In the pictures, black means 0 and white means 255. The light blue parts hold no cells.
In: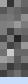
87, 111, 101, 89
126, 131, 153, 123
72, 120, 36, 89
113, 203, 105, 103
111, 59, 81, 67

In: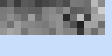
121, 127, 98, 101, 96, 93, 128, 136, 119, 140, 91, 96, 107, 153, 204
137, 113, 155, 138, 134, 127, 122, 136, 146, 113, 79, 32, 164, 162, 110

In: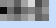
10, 107, 61, 111, 130, 105, 149

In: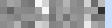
129, 101, 139, 136, 133, 162, 246, 129, 155, 165, 140, 139, 158, 163, 49
140, 148, 178, 125, 111, 211, 198, 133, 137, 165, 133, 144, 234, 168, 152

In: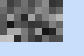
107, 80, 115, 106, 91, 141, 131, 81, 104
85, 23, 85, 77, 54, 57, 70, 127, 101
190, 195, 41, 118, 69, 49, 107, 76, 79

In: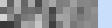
100, 121, 166, 108, 112, 104, 140, 70, 128, 156, 142, 103, 134, 145
56, 59, 89, 166, 158, 197, 139, 64, 122, 163, 121, 133, 143, 137

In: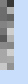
109, 175
131, 141
88, 177
167, 206
199, 146
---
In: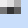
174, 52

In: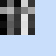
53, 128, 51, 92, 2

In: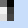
3, 241

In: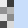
60, 146

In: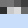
61, 218

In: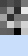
117, 43, 48, 112

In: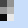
147, 152
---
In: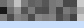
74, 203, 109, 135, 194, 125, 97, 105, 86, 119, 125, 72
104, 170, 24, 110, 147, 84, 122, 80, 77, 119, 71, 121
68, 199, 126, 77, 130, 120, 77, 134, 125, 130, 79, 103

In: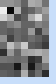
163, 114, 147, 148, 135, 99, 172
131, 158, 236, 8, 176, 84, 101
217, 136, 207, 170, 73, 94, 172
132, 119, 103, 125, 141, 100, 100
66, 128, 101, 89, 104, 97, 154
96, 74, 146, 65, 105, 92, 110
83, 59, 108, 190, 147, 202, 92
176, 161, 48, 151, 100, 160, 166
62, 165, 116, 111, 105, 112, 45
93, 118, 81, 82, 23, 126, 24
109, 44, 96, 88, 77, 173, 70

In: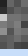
81, 109, 34, 102
98, 89, 47, 80
115, 105, 202, 115
126, 67, 124, 111
120, 112, 144, 84
109, 92, 91, 96
70, 64, 81, 96

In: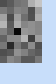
175, 197, 79, 91, 115, 121
79, 160, 121, 103, 132, 126
81, 173, 162, 76, 158, 111
144, 134, 181, 91, 172, 134
145, 135, 129, 99, 8, 151
63, 159, 99, 137, 138, 180
140, 79, 120, 41, 121, 90
102, 90, 79, 88, 145, 129
89, 119, 94, 135, 123, 88

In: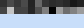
25, 34, 49, 74, 55, 74, 35, 104, 53, 43, 48, 40
129, 155, 68, 195, 66, 67, 37, 79, 126, 2, 156, 108

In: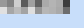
172, 61, 153, 130, 206, 91, 160, 97, 170, 180
169, 108, 224, 166, 187, 163, 222, 148, 182, 178

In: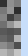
144, 125, 49
150, 46, 120
65, 105, 133
149, 185, 112
82, 90, 89
89, 177, 102
122, 78, 140
161, 196, 181

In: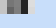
36, 221, 196, 118, 127
36, 217, 196, 100, 125
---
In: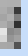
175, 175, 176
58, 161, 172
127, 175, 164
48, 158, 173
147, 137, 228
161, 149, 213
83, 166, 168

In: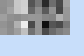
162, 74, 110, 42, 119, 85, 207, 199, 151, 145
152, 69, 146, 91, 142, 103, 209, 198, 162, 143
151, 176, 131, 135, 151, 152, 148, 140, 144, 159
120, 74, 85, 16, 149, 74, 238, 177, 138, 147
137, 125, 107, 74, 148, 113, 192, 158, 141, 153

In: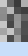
175, 58, 101, 201
63, 76, 184, 142
99, 147, 84, 139
78, 151, 71, 198
80, 124, 197, 165
73, 153, 76, 204

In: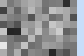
133, 45, 126, 123, 116, 165, 174, 162, 139, 121, 173
146, 170, 180, 193, 111, 150, 184, 150, 101, 146, 65
80, 169, 123, 110, 164, 156, 84, 135, 121, 129, 152
151, 161, 181, 198, 122, 178, 154, 157, 82, 108, 87
115, 98, 204, 176, 138, 194, 145, 178, 38, 36, 196
145, 132, 166, 139, 140, 120, 185, 106, 103, 119, 138
119, 121, 147, 154, 160, 120, 111, 195, 133, 120, 231
117, 82, 102, 39, 120, 129, 137, 96, 173, 123, 173

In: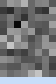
88, 133, 129, 104, 178, 142, 153, 110
156, 51, 64, 104, 81, 95, 42, 57
114, 114, 119, 103, 51, 90, 118, 91
159, 86, 91, 98, 161, 9, 111, 78
115, 86, 73, 152, 126, 150, 155, 72
82, 147, 104, 78, 110, 167, 106, 173
148, 150, 108, 93, 152, 142, 196, 120
166, 96, 138, 97, 64, 80, 57, 87
77, 119, 95, 85, 83, 110, 132, 143
64, 116, 72, 110, 119, 86, 87, 102
93, 114, 195, 170, 124, 117, 106, 132

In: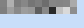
170, 134, 132, 134, 109, 125, 117, 135, 124, 176, 129
141, 217, 193, 41, 136, 94, 151, 156, 137, 159, 126
